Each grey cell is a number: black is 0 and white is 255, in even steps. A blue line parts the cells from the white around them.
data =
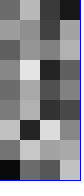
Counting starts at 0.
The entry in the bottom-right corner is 193
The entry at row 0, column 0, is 108
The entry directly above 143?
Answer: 185
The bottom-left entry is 10
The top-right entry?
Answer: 23
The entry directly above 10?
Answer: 116
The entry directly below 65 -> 129
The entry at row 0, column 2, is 58
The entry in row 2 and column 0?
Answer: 95
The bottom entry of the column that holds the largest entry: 108
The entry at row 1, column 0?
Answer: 156

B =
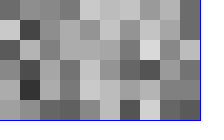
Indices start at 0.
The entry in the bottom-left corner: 160
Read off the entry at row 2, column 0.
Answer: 90
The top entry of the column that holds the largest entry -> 154
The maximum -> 217
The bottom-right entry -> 90
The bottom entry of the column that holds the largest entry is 209
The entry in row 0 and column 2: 136
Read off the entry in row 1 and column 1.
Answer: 69
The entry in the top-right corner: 108
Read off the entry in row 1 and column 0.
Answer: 201
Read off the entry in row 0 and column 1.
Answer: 142
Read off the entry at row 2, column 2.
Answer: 128
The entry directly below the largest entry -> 84
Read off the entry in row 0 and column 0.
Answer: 108
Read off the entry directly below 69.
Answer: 180
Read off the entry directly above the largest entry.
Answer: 195
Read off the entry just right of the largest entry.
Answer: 136
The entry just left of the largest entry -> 121

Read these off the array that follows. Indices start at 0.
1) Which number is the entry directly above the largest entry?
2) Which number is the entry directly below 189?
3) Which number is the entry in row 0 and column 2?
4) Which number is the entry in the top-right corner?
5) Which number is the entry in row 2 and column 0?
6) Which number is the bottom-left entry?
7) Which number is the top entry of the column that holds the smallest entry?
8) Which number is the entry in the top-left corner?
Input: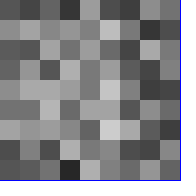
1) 163
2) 106
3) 99
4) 114
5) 91
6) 85
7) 54
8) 85

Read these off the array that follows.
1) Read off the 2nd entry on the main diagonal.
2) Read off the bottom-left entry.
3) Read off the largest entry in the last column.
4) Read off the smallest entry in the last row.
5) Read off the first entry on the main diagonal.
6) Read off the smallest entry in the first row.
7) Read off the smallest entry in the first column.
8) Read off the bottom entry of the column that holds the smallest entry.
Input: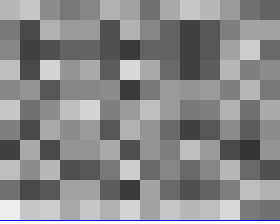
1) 73
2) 238
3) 177
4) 113
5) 183
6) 98
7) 65
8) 120

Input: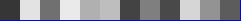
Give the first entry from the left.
54
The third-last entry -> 214
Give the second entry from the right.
147
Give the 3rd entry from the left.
112

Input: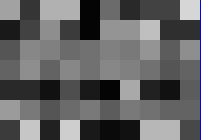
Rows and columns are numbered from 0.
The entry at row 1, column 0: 25
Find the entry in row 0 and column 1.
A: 53
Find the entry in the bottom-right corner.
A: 72
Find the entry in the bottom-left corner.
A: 59
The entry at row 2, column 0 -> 85
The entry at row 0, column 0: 162
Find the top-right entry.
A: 214
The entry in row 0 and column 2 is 177

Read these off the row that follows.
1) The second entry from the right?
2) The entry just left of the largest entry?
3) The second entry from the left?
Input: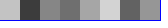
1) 98
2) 166
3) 60
